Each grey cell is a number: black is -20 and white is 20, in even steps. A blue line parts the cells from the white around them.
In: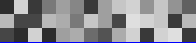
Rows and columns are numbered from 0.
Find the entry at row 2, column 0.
-9
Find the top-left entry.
-13
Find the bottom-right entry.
-11
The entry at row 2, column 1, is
-13
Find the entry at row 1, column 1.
-9
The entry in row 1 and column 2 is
-9
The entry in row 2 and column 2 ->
13
